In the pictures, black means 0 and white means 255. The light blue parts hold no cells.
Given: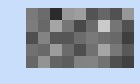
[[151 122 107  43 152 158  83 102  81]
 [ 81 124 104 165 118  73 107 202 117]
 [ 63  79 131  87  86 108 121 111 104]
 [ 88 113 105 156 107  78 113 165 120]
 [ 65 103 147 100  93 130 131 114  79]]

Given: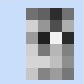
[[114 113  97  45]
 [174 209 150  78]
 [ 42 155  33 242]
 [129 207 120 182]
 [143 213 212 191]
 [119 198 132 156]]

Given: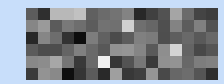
[[ 61  92  47 184 184 193  96 107 115 131  40  64  82 165 107  68]
 [ 82 134 154  91 121 110  92 114 112 208 111 102  79 131  92 128]
 [104  40 134 109  50  13 125  97  75  92 128 123  78  94 105  89]
 [ 85  91  76  77 100 128 105  88 146 149 133  89 142 212 100  72]
 [129 136 140 167 117  57 105 240  54  83 119  57 144 147 104 125]
 [ 46  59 147 137  15  53  91  41 159  56  63 149  73 103 109  85]]

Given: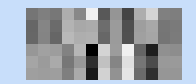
[[126 117 127 119 174 136 240  88 149  68 173 212 128]
 [122 102 133 107 179 168 171 109 155  79 158 168 118]
 [123 103 132 102 185 174 176 103 155  80 160 166 117]
 [141 151 161 157 130 182   0 212 156 240 101  30 144]
 [154 165 155 170 119 152  46 193 133 223 118  75 153]
 [150 159 157 158 127 170  24 210 146 229 107  47 150]]

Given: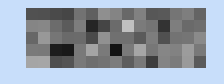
[[100  81  80  74  70 114  95 143 132 104 129  87  89 117 126]
 [110 133 135 108  91 125  37  69 107 192 123 116  51 126 106]
 [138 103 152 118 106 107  74 145 112 112  90 125  80 115 117]
 [121 122 121  29  25 121 164 122  19 122 166 119 134 130 156]
 [ 90 165 166  78  84 121 110 115 124  93 121  61 132 123 154]]

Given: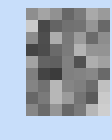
[[154 142 164 145 103 122 169]
 [104 202  72 100 113 115 149]
 [141 139  78 173 121 155 107]
 [147  68  76 106 123 180 148]
 [161 163  99  96 129  81 174]
 [105 127  68  59 128 131 136]
 [192 132 113 183 133 127 108]
 [202 103 122 183 155 116  90]
 [206 134 106 149 103 122 182]]
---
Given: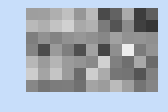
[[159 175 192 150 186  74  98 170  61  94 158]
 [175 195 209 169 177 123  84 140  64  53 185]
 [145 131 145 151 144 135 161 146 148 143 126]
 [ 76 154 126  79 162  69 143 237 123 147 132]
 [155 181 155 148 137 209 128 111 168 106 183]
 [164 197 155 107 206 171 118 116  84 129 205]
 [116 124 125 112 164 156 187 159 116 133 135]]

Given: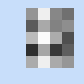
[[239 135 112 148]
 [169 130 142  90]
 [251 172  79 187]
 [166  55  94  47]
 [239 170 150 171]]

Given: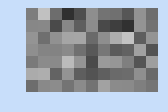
[[193 109  48  78 142 115 112  86 146 109 125]
 [136  74 135  94 140  73  62  49 148 114 135]
 [111 145 165 166 106 142 173 195  94 148 148]
 [132 131 138 112  88 119  91  98 161  83 143]
 [139 138 187 148  74 154 150 127  84 158 122]
 [174  99 147  94  83  95 106 108 143 105 171]
 [137 140 116 139 115 162 139 138 127 117 109]]

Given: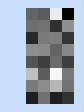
[[ 92 235   3 100]
 [114  48 143 111]
 [122 126  53  41]
 [138 100 135 141]
 [ 62 107  62  84]
 [ 92 246 120 191]
 [140 183 114 123]
 [113  30  50  31]]

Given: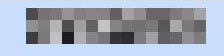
[[115 122 148 128 134 132  97 162 143 103 103 123 136 162  76]
 [127 180  79 159  98 194 132 115 112 121  87 169 121 100 144]
 [122 192  29 175 132 118  52  46 124 161  96 103 143 125  62]]

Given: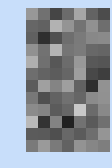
[[113  69 107 166  99  76 152]
 [ 97 178 148 115 145 110 102]
 [ 47  80 110 122 136 138  96]
 [114 180 117 123 104 101 145]
 [112  87 108 152  88  85 175]
 [ 99  92 102 158  72  62 110]
 [160 132 159  98  46 146  92]
 [ 79  98 113 102 139 145 120]
 [132  91 103 200 107 137 139]
 [ 51 131  33 114  90 112 185]
 [ 90  79 104  91 110 149  91]
 [154 122  98 147 134 126 122]]
